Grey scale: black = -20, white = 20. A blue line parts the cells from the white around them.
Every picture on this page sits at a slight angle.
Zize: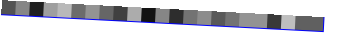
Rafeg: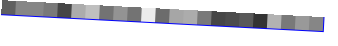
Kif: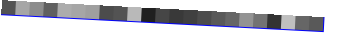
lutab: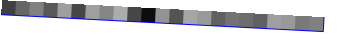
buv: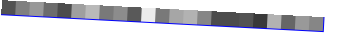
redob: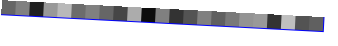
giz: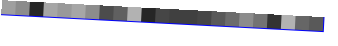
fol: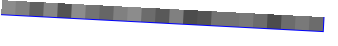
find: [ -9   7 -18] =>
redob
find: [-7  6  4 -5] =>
lutab
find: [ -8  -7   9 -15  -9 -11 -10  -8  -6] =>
Kif

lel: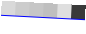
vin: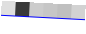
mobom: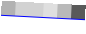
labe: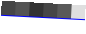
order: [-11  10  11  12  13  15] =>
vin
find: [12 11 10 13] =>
vin
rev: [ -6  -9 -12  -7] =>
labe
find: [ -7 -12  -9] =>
labe
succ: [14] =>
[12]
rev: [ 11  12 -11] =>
vin
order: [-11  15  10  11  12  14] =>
lel

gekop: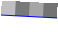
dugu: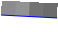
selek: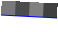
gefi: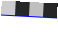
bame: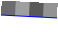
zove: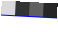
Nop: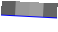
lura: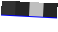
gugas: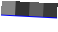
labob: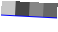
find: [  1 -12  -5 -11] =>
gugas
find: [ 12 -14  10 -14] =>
gefi

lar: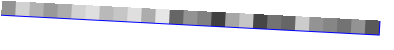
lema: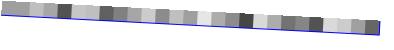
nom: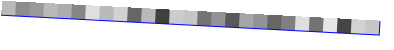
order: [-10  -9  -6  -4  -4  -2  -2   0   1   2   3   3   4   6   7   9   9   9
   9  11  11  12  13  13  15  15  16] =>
nom
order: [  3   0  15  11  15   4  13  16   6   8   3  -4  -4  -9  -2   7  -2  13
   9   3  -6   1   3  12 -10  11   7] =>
lar
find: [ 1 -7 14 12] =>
lema
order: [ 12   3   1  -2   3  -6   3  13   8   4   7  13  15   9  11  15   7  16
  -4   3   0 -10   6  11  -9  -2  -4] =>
lar
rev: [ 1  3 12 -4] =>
lar
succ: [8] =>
[4]
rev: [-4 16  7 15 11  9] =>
lar

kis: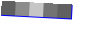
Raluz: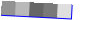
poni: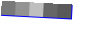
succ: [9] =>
[-4]
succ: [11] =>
[-2]
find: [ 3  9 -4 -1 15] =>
Raluz
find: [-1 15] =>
Raluz
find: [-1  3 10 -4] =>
poni

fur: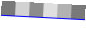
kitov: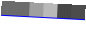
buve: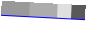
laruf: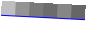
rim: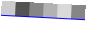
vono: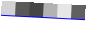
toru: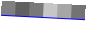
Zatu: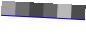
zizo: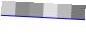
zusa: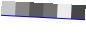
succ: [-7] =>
[1]
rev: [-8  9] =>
Zatu
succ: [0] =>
[-5]
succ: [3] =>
[-1]
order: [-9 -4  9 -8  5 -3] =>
Zatu
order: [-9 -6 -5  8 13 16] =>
vono
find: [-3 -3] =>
kitov

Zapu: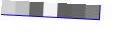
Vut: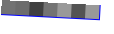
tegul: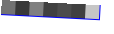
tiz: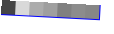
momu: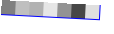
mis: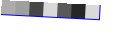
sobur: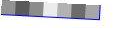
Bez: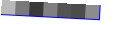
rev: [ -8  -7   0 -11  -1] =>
Bez
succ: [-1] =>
[-11]
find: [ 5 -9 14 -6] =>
mis
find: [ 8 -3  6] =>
sobur
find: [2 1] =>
tiz
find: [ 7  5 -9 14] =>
mis
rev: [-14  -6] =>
mis

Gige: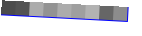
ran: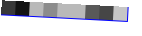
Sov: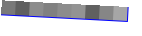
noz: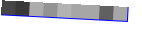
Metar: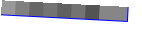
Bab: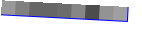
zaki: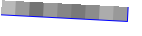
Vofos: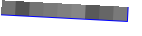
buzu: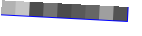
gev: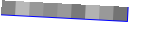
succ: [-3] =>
[1]
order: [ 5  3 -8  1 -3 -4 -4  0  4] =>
Bab
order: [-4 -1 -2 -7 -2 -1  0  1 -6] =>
Vofos
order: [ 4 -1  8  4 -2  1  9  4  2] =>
gev
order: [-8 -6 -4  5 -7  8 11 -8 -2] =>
buzu

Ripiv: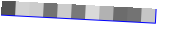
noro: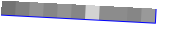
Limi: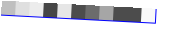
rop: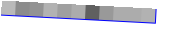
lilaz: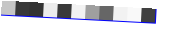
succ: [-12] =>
[17]
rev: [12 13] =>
Ripiv
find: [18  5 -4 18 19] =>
lilaz

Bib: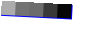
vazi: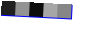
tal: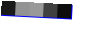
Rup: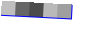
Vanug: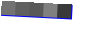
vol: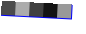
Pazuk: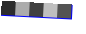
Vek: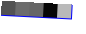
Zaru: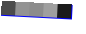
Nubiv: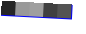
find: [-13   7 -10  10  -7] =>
Pazuk
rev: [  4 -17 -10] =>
vol
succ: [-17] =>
[4]

